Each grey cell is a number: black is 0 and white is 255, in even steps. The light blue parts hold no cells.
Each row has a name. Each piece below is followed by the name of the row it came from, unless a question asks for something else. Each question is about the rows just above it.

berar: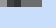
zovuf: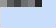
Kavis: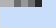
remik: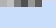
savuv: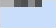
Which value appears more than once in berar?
[109]
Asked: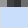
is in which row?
berar
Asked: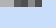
savuv

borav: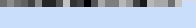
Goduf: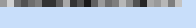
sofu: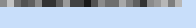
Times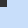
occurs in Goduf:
3
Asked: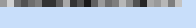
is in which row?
Goduf

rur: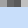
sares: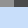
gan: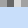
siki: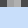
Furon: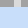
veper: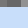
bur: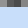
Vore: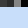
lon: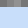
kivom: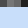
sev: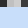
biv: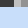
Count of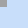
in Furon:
3
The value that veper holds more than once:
[103]
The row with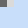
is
gan
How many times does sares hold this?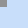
2

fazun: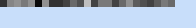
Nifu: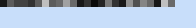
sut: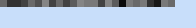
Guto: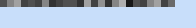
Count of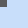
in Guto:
0
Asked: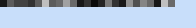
Nifu
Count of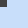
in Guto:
6
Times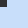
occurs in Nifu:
3

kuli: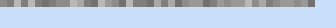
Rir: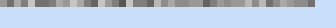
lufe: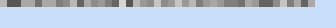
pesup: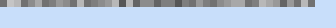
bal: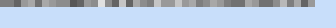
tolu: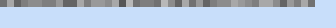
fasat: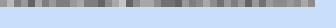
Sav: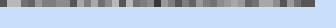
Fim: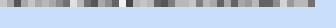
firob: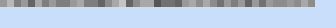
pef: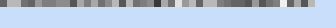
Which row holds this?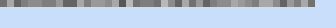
tolu
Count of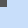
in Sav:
7
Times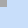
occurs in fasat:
7
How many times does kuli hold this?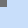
7
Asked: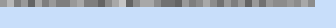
fasat
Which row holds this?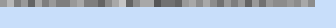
firob
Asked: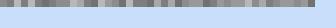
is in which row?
kuli

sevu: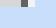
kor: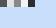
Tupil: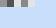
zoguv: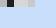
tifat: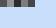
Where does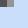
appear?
tifat
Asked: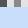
Tupil
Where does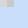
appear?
zoguv
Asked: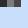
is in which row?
tifat
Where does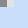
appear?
Tupil
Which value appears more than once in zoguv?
[215]
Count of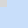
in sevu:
3

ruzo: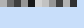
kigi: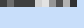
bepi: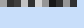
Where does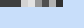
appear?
kigi
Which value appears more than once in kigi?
[63]
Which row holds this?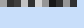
bepi
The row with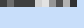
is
kigi
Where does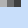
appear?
ruzo
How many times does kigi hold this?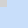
1

